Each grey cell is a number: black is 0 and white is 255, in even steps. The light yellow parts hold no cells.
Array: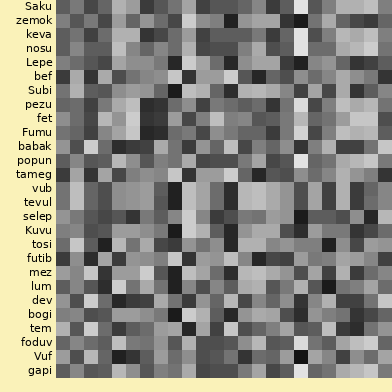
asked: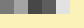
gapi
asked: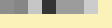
tameg
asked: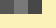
zemok
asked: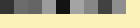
Vuf
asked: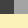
Subi
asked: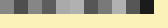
lum

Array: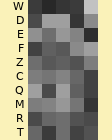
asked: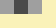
Q
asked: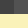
T
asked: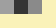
D

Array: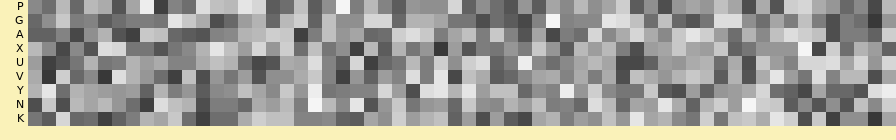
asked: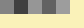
V
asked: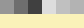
N
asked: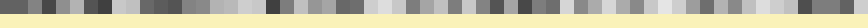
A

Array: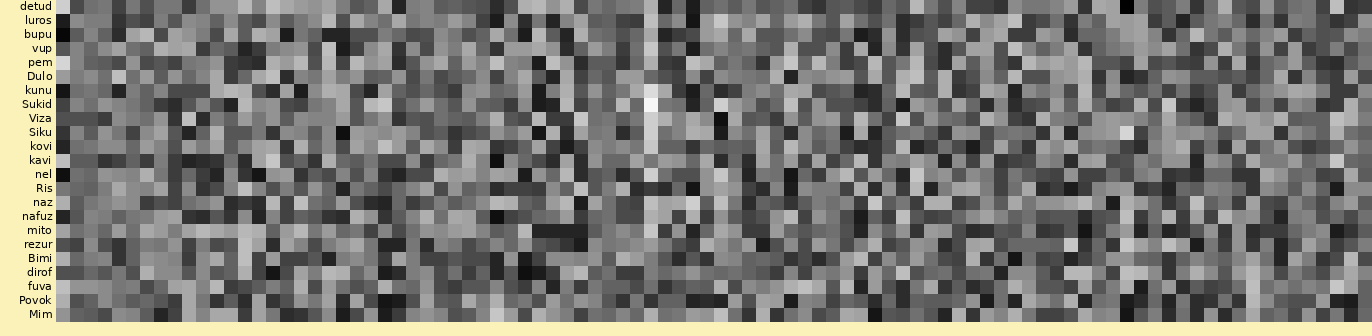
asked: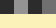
Mim
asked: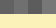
detud
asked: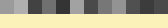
kovi
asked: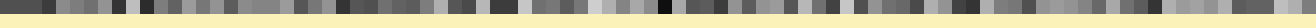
Viza
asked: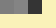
Bimi
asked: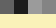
Sukid

